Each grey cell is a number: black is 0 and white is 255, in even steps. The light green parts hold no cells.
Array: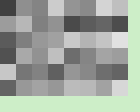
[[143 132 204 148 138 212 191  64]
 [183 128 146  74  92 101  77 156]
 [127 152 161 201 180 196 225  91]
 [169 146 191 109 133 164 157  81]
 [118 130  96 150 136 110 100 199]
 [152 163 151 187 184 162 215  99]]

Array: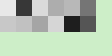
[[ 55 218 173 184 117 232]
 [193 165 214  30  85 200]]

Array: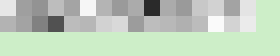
[[159 147 189 164 246 180 154 171  42 171 154 200 210 163 228 231]
 [163 129  81 188 183 210 217 156 189 184 176 188 250 211 235 179]]

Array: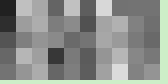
[[192 168 100 193  94 216 114 115 115  33]
 [157 173 125 139  81 164 177 129 111  46]
 [127 148 138 106 116 167 154 122 105  84]
 [182 159  55 122  91 149 182 135 120 103]
 [149 172 102 126  93 161 219 130 148 115]]

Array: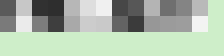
[[199  49  46 183 222 240  71  87 180 111 132 185  90]
 [235 125  62 169 204 201  99  59 151 155 157 243 122]]

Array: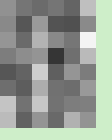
[[117 107 117 100 191 145]
 [ 86 154  83  80 138 137]
 [106 179 137 118 244 149]
 [141 148  53 111 186 125]
 [ 99 205  95 149 124  86]
 [ 93 173 113 109 153 110]
 [114 198 114 125 127 196]
 [ 97 148 105 177 147 187]]
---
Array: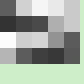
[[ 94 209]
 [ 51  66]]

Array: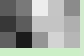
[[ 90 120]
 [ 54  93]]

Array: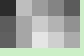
[[ 43 189]
 [ 92 165]]

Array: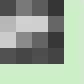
[[ 73 121]
 [183 208]]

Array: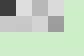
[[ 61 222]
 [202 200]]

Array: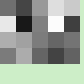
[[111  69]
 [232  24]]
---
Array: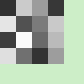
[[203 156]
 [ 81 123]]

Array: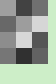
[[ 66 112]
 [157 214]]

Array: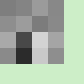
[[132 155]
 [156 124]]

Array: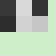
[[217  52]
 [210 198]]

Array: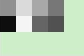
[[218 168]
 [245 101]]

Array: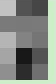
[[ 83  70]
 [121 122]]

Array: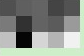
[[ 95 100]
 [ 49  99]]

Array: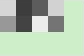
[[ 61  92]
 [ 67 236]]

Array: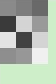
[[125 105]
 [212 153]]
